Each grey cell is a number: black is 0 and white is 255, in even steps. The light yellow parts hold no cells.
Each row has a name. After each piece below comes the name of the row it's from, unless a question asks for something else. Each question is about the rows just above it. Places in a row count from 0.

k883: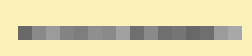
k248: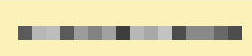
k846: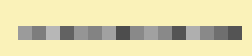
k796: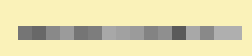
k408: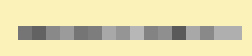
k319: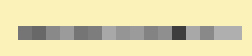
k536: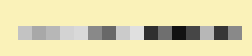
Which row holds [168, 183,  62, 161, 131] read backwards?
k248
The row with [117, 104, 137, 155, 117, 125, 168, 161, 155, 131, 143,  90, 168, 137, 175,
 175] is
k796
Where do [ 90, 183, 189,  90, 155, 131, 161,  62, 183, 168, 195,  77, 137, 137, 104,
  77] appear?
k248
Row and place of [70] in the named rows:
k536, 12
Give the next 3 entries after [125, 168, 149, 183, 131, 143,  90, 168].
[137, 175, 175]
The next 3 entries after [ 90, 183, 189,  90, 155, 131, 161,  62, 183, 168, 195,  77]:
[137, 137, 104]

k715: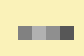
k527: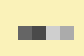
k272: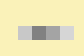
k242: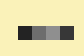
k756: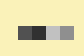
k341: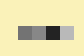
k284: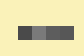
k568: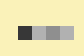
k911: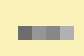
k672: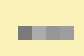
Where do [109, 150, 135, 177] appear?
k911
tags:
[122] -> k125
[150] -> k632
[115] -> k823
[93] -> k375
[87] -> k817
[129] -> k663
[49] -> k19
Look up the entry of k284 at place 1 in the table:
k125
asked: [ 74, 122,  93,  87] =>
k284
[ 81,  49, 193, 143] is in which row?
k756
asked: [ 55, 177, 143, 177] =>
k568
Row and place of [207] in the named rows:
k527, 2

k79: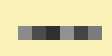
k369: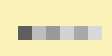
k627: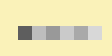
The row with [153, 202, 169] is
k627
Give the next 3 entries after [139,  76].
[ 48, 145,  68]
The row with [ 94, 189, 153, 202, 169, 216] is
k627

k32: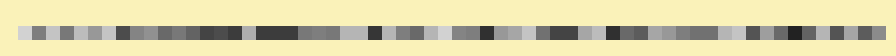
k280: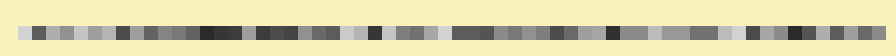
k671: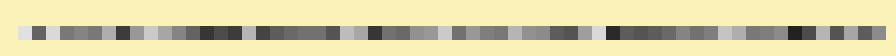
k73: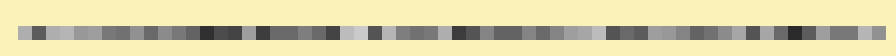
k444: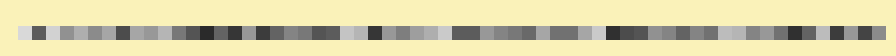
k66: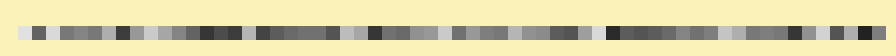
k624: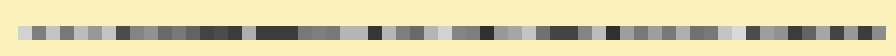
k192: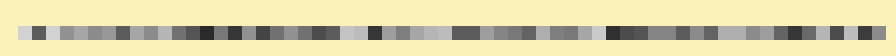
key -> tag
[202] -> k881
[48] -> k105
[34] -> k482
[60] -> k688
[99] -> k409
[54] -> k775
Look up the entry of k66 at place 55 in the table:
k775
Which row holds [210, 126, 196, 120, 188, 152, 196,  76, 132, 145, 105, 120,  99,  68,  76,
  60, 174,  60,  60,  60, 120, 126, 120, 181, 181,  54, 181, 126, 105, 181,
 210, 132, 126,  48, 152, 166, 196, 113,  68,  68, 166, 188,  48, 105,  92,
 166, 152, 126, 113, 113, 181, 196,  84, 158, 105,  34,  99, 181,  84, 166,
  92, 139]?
k32
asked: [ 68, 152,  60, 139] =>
k624

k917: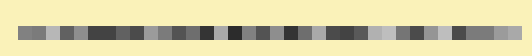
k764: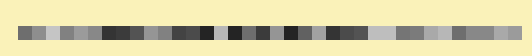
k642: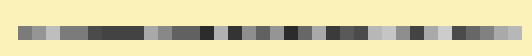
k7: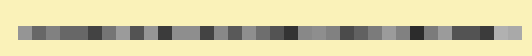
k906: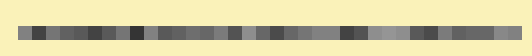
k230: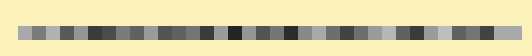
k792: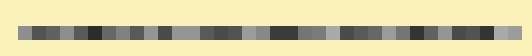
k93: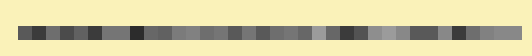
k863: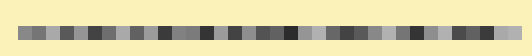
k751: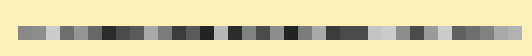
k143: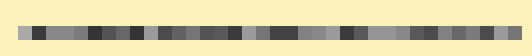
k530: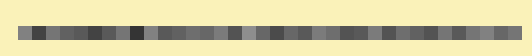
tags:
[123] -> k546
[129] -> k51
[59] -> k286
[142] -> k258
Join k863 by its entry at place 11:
k51
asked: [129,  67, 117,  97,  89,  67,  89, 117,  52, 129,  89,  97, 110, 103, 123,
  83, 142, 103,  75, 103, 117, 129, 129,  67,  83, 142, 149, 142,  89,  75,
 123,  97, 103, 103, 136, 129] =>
k906
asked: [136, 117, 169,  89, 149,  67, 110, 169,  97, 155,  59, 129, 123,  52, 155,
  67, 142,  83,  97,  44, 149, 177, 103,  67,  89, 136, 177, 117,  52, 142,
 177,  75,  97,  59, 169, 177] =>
k863
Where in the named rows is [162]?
k764, 21

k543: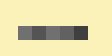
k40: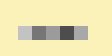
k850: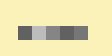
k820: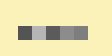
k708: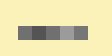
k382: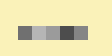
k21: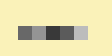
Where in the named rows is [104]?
k21, 0
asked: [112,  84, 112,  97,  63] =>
k543
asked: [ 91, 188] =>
k21

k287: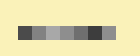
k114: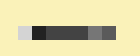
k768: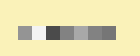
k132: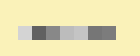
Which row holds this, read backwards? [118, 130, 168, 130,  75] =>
k768
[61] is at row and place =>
k287, 5
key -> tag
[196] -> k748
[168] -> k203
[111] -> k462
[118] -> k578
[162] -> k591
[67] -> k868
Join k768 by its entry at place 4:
k203
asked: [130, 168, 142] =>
k287
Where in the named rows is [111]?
k287, 4
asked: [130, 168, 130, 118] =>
k768

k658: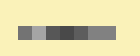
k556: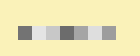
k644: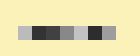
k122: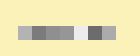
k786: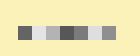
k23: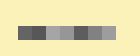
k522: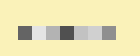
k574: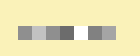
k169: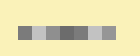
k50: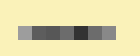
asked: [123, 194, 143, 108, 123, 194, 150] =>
k169
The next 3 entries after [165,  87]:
[ 73,  93, 129]
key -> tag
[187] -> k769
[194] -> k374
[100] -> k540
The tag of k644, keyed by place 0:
k769
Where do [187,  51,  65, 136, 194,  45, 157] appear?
k644

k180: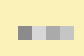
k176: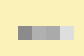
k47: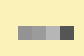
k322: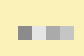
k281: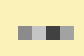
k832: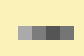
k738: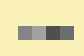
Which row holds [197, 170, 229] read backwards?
k322
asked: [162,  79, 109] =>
k738
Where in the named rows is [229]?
k322, 1
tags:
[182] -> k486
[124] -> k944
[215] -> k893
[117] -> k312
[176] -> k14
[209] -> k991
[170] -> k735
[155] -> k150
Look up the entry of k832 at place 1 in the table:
k944

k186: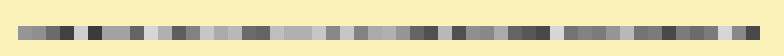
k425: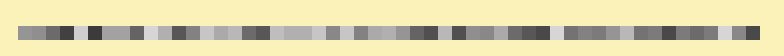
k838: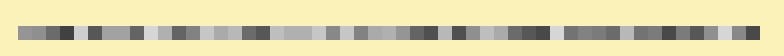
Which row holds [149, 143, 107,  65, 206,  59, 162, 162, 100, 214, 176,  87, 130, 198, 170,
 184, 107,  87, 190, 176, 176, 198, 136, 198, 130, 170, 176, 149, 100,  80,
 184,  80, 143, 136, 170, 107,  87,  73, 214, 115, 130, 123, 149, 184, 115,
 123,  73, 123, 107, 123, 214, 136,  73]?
k425
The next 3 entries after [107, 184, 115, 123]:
[ 73, 123,  87]
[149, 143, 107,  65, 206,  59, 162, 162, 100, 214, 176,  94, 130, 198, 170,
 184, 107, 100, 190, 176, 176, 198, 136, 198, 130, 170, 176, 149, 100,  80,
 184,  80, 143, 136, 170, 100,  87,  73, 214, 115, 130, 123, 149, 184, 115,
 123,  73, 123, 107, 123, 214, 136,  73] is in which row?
k186
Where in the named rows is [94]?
k186, 11

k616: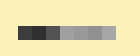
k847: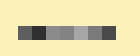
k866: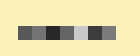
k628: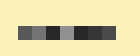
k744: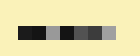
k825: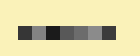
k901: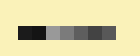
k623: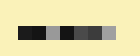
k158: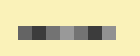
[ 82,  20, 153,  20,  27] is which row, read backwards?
k744
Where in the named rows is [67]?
k901, 5

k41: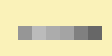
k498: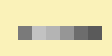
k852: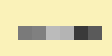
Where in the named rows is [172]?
k41, 2
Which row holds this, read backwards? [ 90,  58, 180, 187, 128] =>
k852
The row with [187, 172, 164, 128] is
k41
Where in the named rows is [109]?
k498, 4
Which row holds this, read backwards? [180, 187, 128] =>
k852
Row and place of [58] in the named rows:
k852, 4

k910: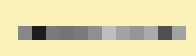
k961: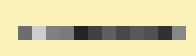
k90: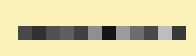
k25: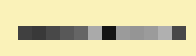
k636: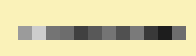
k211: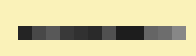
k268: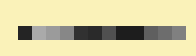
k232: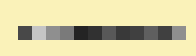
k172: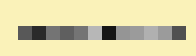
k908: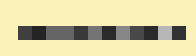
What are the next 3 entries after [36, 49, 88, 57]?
[64, 95, 64]
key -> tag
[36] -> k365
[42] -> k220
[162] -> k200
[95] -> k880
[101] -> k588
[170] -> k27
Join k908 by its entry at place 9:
k220
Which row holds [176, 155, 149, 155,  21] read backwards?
k25
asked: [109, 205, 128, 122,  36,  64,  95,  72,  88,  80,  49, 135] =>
k961
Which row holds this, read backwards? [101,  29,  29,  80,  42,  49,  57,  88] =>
k211

